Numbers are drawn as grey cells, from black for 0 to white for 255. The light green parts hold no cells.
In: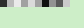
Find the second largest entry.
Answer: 218
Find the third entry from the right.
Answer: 146
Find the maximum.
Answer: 234

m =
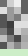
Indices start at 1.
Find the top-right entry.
97
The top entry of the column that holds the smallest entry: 207
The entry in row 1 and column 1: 111
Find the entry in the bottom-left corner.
85
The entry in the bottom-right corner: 177
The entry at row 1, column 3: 238
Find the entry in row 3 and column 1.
85

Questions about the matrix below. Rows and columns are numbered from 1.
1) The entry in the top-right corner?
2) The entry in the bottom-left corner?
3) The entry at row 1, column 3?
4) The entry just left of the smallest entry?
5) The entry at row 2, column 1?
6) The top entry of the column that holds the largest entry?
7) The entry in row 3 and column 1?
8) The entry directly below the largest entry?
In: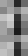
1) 105
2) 193
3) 40
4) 134
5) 134
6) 149
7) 193
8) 193

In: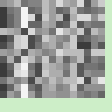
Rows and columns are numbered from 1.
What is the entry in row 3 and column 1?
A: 59
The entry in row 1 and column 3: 188
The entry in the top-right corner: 202
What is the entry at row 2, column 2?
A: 116
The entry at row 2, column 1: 59
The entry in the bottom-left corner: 75
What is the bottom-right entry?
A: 102
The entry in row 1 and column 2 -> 158
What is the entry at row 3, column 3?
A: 131
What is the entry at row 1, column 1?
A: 145
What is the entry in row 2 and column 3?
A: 131
